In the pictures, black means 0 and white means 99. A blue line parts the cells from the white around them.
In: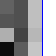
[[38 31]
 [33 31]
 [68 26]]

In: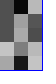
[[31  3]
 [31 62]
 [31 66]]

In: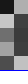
[[ 9 68]
 [77 25]
 [43 23]]

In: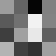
[[61 39]
 [35 44]
 [24 62]]

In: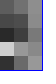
[[36 44]
 [28 30]
 [16 24]]

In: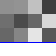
[[56 57]
 [43 29]
 [40 52]]

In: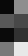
[[ 3 55]
 [34 28]
 [ 4 19]]

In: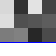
[[84 19]
 [86 31]
 [48 50]]
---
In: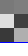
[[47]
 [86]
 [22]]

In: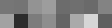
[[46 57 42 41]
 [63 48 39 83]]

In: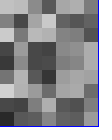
[[75 54 65 48]
 [50 64 38 38]
 [79 72 51 32]
 [27 28 53 67]
 [22 28 49 67]
 [45 34 61 63]
 [81 60 64 42]
 [28 49 34 49]
 [16 36 38 60]]

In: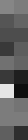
[[52]
 [33]
 [30]
 [22]
 [44]
 [22]
 [89]
 [48]
 [48]
 [37]]

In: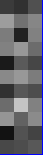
[[23 31]
 [61 52]
 [48 50]
 [50 42]
 [10 27]
 [53 48]
 [19 30]
 [42 50]
 [58 54]
 [ 7 26]
 [28 34]]

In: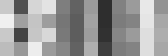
[[78 83 49 60 50 90]
 [93 76 46 63 48 89]
 [78 77 47 61 52 86]
 [73 92 52 68 48 86]]

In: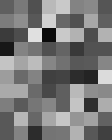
[[37 31 78 53]
 [48 34 40 65]
 [23 87 78 30]
 [ 9 45 39 32]
 [76 73 44 35]
 [61 51 26 14]
 [66 41 37 55]
 [49 46 37 18]
 [34 40 77 63]
 [34 17 46 34]]
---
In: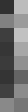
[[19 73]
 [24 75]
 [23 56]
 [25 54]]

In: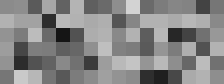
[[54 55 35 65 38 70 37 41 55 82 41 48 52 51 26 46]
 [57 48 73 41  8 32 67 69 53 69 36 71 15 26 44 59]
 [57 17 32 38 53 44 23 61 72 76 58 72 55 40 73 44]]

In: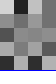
[[82 13 75 44]
 [32 54 52 55]
 [18 68 18 69]]

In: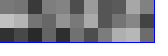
[[47 45 22 49 51 30 60 33 35 65 50]
 [19 28 16 39 18 44 30 48 68 71 42]]

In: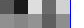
[[34 10 86 42 81]]

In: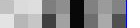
[[75 85 86 49 55  3 50 60 51]]

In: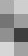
[[67 80]
 [56 24]]

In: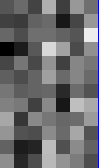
[[33 41 26 68 24 59 43]
 [40 30 43 43 38 33 92]
 [27 46 28 57 25 52 46]
 [46 36 39 40 16 42 32]
 [65 21 53 46 40 42 60]
 [38 11 14 73 31 54 38]]
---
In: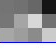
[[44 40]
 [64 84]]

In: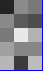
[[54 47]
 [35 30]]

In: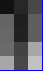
[[15 28]
 [12 37]]

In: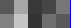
[[65 22]
 [77 20]]

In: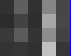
[[37 19]
 [26 18]]

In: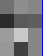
[[55 52]
 [35 37]]
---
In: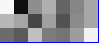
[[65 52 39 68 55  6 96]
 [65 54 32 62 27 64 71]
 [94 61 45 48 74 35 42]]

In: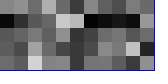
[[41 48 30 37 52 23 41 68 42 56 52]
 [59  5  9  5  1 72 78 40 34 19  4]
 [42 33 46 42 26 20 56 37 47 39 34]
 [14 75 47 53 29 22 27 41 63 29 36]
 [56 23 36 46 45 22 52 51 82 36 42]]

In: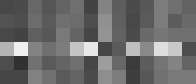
[[38 43 48 34 29 36 51 26 43 39 33 40 29 28]
 [41 36 48 35 28 37 56 30 42 43 35 42 30 32]
 [43 43 46 41 29 38 57 27 39 47 34 37 26 28]
 [30 78 86 53 74 35 27 90 76 48 43 51 93 70]
 [39 51 45 36 23 40 61 27 43 39 35 44 19 30]
 [47 47 44 34 24 48 55 29 39 35 44 50 27 27]]

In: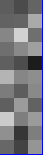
[[39 29 36]
 [66 39 38]
 [43 81 52]
 [62 53 43]
 [11 30 37]
 [55 52 70]
 [53 36 48]
 [38 60 37]
 [60 49 79]
 [49 21 56]
 [58 26 40]]

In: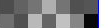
[[33 31 45 68 45 38 30]
 [ 3 52 75 39 72 31 43]]

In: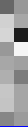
[[59 40]
 [65 81]
 [11 83]
 [95 59]
 [62 65]
 [48 68]
 [64 77]
 [64 76]
 [60 52]]
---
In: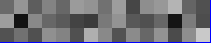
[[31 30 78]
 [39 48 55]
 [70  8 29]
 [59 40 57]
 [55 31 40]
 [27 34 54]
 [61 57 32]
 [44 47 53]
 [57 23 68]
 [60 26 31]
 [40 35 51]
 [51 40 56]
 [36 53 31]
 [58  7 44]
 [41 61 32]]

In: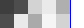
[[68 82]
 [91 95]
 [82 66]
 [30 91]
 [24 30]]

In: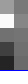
[[47 52 45 43 41]
 [61 97 44 25 14]]

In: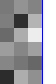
[[51 70 92 62 40 56]
 [57 18 67 52 46 67]
 [47 49 41 61 52 17]]

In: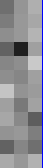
[[68 65 70 62 78 62 60 63 36 49 43 69]
 [58 59 59 12 55 52 57 47 53 59 52 59]
 [43 48 55 38 52 55 76 62 65 57 38 66]]

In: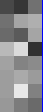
[[44 68 64 19 54 60 50 41]
 [21 64 35 85 51 66 90 48]
 [28 44 41 72 63 61 61 59]]
